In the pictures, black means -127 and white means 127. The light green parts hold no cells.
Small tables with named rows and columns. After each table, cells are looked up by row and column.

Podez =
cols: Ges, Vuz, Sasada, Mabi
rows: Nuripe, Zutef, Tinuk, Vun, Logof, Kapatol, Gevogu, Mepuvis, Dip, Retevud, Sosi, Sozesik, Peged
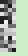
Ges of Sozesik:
-30
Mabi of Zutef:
78
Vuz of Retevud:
99
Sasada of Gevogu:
-18
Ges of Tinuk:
-80
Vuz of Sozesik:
-60
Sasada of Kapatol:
-89
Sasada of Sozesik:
55
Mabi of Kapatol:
83
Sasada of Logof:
-65
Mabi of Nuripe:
35
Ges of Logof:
-96
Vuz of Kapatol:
111
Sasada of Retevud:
-97
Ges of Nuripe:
-87
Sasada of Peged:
-21
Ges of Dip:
38

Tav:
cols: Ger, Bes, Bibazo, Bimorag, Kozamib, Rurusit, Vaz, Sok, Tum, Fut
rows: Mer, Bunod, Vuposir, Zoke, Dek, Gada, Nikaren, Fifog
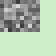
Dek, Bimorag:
52
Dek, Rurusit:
73
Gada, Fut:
-42
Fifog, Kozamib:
-40
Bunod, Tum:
30
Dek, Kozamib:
-5
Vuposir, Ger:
-5
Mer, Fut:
38
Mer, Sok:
2
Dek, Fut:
29
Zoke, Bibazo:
10
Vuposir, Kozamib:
2
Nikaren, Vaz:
-6

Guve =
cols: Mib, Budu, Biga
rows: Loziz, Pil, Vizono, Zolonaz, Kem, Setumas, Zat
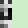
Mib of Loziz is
-69
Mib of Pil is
44
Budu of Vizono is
35
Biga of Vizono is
-126
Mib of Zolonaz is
-93
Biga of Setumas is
101
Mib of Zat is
-46
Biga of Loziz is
-71
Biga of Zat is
95
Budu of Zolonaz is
75
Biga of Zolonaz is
-115
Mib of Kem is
-101
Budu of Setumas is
94
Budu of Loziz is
99
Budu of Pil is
76
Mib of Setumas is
52

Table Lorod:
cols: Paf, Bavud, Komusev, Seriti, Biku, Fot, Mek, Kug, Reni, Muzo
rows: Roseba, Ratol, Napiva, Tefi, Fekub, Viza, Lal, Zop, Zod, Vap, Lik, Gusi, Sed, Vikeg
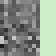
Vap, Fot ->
0
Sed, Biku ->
-17
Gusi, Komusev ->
-24
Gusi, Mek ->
-6
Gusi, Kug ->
-46
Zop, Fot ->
-53
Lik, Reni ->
-51
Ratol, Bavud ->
1
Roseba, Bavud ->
50
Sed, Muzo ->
52
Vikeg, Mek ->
-32
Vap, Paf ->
75
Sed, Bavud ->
-50
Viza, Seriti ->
-24
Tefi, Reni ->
-18
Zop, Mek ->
-40
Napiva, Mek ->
6
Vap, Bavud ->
-72
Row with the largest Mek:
Viza

